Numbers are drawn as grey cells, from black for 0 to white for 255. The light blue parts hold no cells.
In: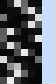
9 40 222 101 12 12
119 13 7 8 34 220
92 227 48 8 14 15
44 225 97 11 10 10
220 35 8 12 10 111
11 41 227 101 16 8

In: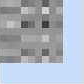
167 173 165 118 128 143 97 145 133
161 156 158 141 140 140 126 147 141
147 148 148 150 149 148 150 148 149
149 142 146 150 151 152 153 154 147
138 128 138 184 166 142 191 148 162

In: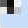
90 13 240

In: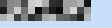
74 135 143 76 203 212 175 48 40 160 160 176 20
176 198 64 133 48 73 171 184 103 99 73 32 182

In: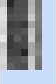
198 41 78 77 176 117
222 79 83 86 201 127
209 75 77 84 193 117
196 58 69 74 168 124
216 79 82 94 200 116

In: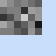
162 139 117 131 111 92
52 80 127 203 100 151
125 123 97 78 147 89

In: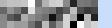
182 194 193 198 253 112 178 205 209 136 37 121 117 102
135 91 69 172 142 124 110 19 83 212 165 3 188 34

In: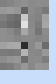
128 133 139 144 138 140 139
127 115 108 200 135 130 161
142 137 124 167 140 117 140
161 168 170 44 137 152 108
141 148 151 109 138 139 125
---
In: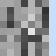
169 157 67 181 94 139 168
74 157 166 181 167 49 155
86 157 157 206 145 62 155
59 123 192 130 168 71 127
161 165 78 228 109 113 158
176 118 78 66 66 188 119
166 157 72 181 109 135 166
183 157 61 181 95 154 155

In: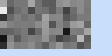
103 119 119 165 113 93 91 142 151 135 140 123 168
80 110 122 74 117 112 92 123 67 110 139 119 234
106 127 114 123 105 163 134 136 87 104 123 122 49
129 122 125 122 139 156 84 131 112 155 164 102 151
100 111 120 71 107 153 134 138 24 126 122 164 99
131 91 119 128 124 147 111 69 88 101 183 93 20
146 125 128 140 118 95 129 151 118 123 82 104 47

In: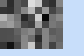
44 92 73 221 200 61 47 132 108
48 91 135 184 83 151 69 98 52
146 117 39 73 206 9 116 135 183
156 127 71 62 162 71 120 110 147
79 98 124 137 83 132 92 100 78
80 89 135 111 43 133 108 99 78
19 71 137 200 63 132 67 109 53

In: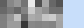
135 151 115 232 80 166 103 83 96
120 104 131 201 161 145 113 112 105
151 194 107 171 164 196 203 166 127
156 156 55 136 132 136 132 163 128

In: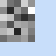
115 97 209 147 202
43 159 112 254 138
193 90 47 83 215
83 170 161 143 152
199 36 177 125 180
138 139 158 105 108

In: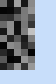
20 161 23 138 113
8 36 121 146 5
49 98 123 85 54
141 15 120 53 106
143 17 126 193 24
35 88 27 126 130
140 128 36 71 5
15 135 98 4 40
3 9 149 116 88
68 149 50 152 30

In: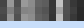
152 79 153 139 99 93 54 193 79 56 44 69
128 88 132 135 93 84 55 164 80 62 41 76
148 81 150 140 98 90 52 190 78 56 40 70
